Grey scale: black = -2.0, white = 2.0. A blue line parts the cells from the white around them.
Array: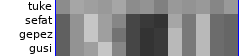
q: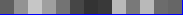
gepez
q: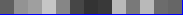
gusi

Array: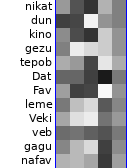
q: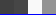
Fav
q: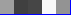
Fav
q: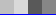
leme
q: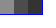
kino
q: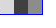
gagu

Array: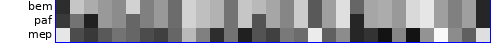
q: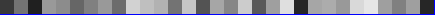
paf
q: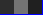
mep
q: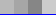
bem
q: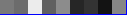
mep
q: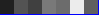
mep
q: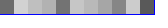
bem

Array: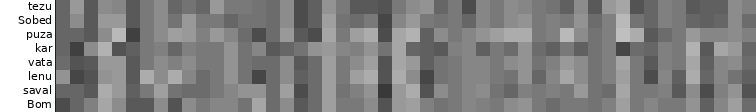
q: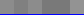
vata
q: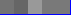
tezu
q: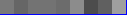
Sobed
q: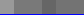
Sobed

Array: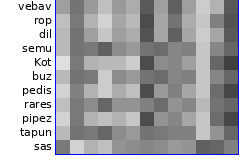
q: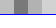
rop
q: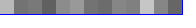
semu
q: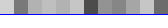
pipez
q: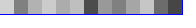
pedis
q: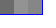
rares

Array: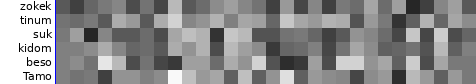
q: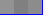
Tamo
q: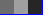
zokek
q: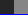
suk

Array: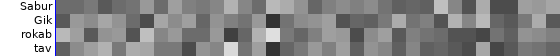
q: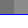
Gik
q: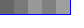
tav
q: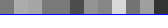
tav
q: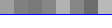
Sabur

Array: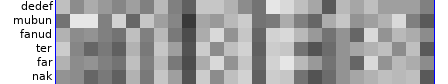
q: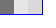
dedef
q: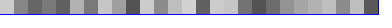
ter
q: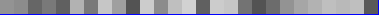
nak
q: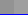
mubun

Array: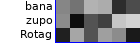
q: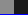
Rotag
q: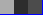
bana

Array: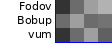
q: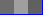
vum
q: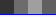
vum
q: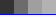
Fodov
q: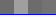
Bobup
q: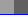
vum
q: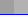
Fodov

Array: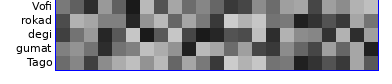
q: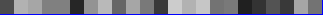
rokad
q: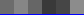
Vofi
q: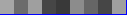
gumat
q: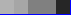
rokad

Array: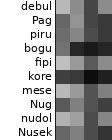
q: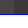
Pag
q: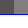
mese

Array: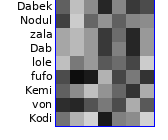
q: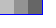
Kemi
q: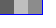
Dabek
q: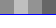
Kemi
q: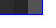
von
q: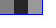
Dab
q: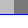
lole
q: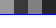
Dab

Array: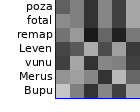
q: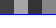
vunu
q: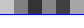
Bupu
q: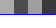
Leven
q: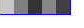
Bupu
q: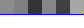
fotal

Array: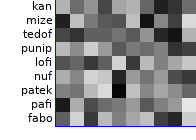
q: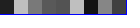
mize
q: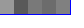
punip
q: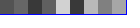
lofi
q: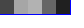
kan
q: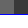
lofi
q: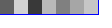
lofi
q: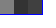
punip

